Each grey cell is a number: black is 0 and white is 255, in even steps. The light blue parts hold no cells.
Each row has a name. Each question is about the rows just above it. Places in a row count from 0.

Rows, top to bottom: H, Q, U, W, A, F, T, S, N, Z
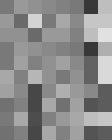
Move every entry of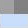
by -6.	[155 123]
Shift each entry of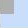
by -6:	[169]
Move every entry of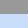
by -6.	[147 147]
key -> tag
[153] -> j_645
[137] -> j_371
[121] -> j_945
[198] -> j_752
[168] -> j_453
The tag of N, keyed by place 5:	j_453
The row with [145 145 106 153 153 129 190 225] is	U
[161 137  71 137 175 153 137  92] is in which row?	T

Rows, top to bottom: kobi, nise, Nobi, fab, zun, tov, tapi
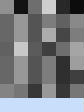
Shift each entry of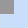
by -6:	[146]
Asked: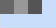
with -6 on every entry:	[ 97 146  78]
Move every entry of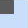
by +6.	[97]
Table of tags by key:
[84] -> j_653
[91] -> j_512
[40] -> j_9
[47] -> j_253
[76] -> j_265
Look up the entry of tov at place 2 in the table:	j_653
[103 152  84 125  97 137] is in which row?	nise

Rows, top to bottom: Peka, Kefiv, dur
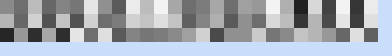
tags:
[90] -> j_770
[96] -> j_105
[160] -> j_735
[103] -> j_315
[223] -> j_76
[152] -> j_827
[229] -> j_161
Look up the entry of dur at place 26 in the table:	j_105
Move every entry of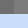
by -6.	[104 118]
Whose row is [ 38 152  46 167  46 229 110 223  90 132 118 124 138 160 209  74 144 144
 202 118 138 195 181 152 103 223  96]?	dur
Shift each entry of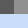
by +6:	[ 96 150]
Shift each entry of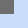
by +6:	[116]

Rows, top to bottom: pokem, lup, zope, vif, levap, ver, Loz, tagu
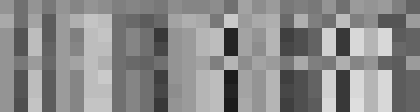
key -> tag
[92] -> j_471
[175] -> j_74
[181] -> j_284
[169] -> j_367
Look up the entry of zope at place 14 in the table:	j_284
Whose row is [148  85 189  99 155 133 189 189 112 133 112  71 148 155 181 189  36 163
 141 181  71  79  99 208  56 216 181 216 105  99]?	vif
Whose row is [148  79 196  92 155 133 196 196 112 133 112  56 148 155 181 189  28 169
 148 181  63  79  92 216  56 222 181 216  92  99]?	tagu
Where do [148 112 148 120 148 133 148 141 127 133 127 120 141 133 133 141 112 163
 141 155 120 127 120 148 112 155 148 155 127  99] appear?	pokem

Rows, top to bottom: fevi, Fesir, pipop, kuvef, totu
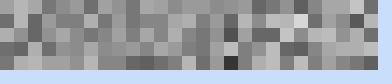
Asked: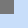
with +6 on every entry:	[125]
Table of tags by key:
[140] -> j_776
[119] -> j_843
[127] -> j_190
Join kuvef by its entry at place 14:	j_843
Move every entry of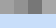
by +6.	[167 152 125 173]
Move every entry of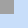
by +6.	[167]
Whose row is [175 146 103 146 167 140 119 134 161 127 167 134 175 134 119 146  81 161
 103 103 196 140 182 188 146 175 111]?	pipop
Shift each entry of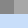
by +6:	[140 173]
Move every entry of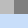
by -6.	[182 121]

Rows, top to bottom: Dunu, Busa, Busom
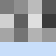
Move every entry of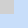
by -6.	[202]
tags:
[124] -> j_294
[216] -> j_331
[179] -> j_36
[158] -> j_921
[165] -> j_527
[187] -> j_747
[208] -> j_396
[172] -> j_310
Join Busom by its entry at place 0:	j_527
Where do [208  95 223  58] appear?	Busa
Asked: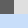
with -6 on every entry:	[ 89 217]
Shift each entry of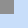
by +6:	[149]
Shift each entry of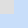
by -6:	[217]

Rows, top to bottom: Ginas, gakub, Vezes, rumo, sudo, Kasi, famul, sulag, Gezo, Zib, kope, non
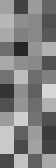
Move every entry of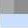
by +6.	[175 148]
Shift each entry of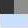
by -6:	[ 46 136]
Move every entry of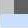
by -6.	[189  90]
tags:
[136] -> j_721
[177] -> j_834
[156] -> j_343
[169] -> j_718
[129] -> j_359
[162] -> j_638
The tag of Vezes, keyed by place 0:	j_718
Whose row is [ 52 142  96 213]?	famul
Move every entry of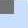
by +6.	[121]
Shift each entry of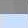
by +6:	[148 142]

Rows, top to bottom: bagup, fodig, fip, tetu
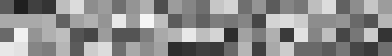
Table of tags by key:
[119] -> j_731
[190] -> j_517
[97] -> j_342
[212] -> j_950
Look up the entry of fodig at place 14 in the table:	j_342
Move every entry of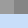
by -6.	[150 127]
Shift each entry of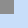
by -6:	[135]
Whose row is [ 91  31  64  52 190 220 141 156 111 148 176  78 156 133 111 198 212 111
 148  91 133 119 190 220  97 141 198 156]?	bagup

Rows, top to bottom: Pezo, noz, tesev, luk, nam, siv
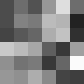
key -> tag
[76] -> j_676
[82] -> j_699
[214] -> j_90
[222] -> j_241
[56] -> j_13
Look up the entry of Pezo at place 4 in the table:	j_241
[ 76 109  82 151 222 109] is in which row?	Pezo
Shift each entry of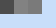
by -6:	[ 70 124 116]
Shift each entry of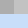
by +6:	[179 200]

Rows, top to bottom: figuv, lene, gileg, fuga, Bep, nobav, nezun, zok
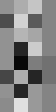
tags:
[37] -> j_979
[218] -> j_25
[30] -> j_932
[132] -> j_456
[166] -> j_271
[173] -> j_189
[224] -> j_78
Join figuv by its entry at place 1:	j_189
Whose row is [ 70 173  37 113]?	nobav
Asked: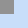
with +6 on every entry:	[152]

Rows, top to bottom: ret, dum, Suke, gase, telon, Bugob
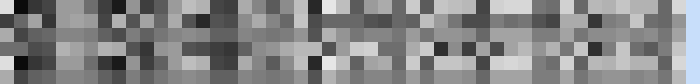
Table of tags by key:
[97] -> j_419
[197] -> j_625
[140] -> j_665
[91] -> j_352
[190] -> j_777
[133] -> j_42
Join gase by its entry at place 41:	j_625
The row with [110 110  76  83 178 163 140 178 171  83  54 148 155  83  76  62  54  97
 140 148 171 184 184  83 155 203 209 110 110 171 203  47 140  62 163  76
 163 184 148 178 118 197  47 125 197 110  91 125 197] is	gase

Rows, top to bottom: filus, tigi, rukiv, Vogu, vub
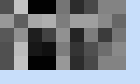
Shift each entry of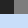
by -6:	[ 30 119]
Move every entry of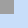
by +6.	[165]
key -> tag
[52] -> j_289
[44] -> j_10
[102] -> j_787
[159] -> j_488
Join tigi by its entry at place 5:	j_488
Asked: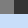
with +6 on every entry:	[131  58]
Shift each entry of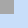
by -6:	[161]

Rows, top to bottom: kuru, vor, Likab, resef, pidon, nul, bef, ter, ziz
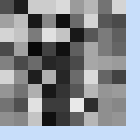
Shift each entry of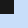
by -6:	[18]
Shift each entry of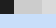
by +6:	[ 36 210 210 224]
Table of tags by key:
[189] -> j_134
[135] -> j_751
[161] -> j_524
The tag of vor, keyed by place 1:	j_134

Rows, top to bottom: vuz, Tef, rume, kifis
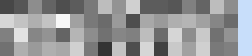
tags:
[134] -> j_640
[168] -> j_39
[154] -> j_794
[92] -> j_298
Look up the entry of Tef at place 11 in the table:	j_794
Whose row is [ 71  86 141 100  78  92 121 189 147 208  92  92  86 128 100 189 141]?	vuz
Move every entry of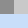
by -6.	[135 195]
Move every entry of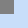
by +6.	[134]
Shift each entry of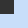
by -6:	[45]
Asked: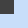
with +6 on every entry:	[71]
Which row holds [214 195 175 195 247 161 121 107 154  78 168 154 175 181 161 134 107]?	Tef

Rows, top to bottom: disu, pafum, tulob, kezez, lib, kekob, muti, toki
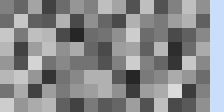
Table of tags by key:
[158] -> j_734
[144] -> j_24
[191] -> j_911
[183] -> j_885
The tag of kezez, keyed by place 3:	j_911
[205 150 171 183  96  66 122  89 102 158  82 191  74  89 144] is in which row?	toki
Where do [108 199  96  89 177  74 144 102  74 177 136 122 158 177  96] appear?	pafum
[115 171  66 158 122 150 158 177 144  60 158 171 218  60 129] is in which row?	muti

